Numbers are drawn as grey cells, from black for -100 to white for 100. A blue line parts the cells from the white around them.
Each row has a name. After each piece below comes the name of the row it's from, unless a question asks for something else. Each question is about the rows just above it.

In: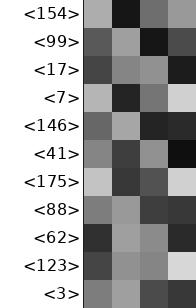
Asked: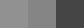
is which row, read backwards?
<17>
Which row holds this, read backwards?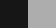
<154>
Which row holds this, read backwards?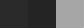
<146>
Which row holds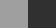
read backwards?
<62>
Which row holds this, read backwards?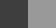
<88>
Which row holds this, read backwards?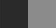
<62>

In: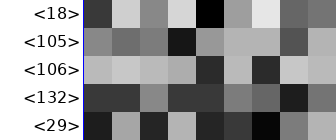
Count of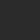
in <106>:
2
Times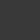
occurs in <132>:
4
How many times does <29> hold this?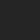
2
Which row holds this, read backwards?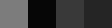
<29>
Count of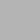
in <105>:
3
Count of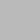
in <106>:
4

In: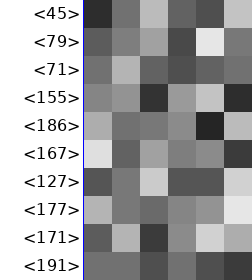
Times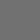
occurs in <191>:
3
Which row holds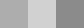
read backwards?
<171>
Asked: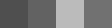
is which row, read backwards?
<45>
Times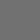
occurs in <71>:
2
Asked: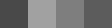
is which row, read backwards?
<79>
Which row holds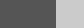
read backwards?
<127>

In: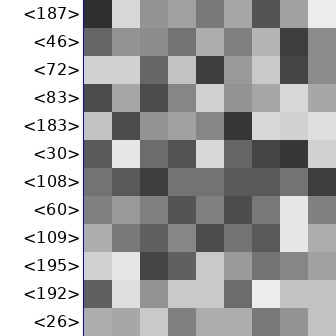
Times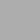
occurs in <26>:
3
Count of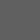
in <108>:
0
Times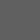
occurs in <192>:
1
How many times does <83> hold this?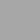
3
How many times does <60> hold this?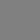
4
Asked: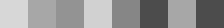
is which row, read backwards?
<83>
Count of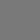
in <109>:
1

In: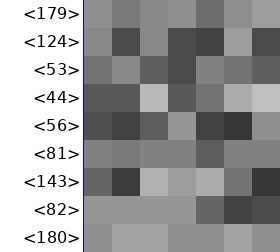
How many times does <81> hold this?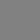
5
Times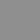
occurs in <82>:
0
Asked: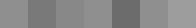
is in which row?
<179>
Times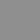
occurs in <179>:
3
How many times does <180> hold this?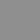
4
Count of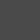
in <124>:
3
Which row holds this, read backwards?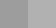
<143>

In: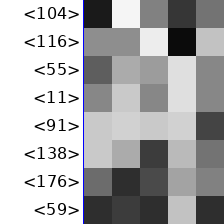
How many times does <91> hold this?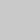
2
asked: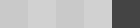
<91>
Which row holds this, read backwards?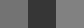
<104>
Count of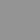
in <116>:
0
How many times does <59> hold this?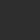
3
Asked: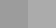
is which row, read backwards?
<55>
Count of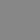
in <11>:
3

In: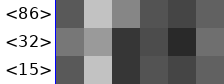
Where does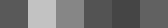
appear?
<86>
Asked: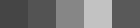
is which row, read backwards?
<86>

